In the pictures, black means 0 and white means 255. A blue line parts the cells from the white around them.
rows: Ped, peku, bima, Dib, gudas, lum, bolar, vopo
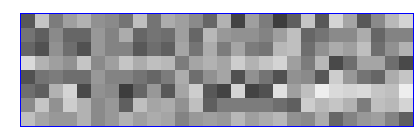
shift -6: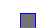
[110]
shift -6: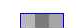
[178 118 159]

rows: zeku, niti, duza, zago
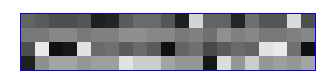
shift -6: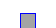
[158]
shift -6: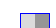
[213 144]
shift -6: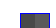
[67 85]
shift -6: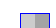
[198 158]

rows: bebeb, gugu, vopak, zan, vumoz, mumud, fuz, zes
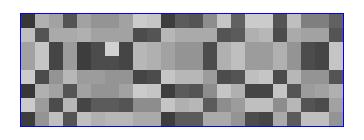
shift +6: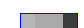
[189 176 176  67]
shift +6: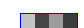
[203  75 162  67]
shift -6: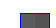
[85 78]

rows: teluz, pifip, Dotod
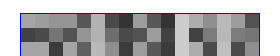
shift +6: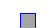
[171]
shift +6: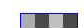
[179  80 197  80]
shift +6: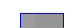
[163 155 155]
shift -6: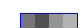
[112  76 143 173]
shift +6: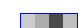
[211 179  80 197]

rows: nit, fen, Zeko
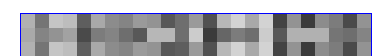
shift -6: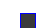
[53]
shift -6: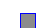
[134]
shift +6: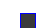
[65]
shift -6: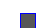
[82]
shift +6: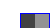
[ 73 153]
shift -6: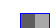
[ 88 163]

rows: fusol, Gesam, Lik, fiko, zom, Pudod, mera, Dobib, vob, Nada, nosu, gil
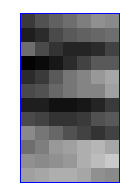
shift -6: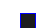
[24]
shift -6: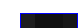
[24 11 11 17]

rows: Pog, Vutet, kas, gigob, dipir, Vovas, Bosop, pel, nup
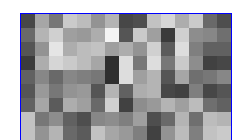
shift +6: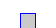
[208]
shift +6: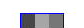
[ 77 172 125]
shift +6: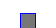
[125]
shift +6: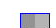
[153 186]
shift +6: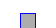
[179]
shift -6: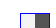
[238  79]

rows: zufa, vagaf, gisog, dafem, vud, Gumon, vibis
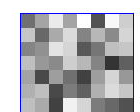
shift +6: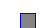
[138]
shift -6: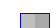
[185 164]
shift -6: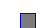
[118]
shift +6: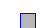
[189]

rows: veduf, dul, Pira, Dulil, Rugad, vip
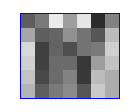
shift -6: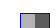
[174  88]
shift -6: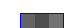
[ 94  72 109]
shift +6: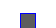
[100]

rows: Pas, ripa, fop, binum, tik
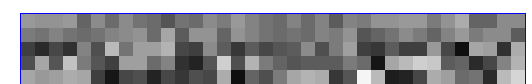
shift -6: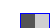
[ 79 201]
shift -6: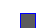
[86]

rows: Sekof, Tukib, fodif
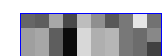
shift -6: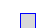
[210]
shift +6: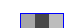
[173  79 195]

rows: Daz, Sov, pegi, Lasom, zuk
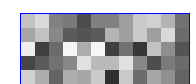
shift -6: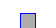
[167]
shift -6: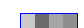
[196 101 160 137]
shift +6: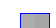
[179 172]
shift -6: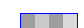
[152 196 152 211]
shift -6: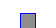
[137]

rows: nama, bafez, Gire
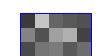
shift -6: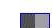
[ 75 154]
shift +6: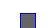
[107]
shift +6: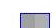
[166 181]
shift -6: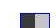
[ 52 191]

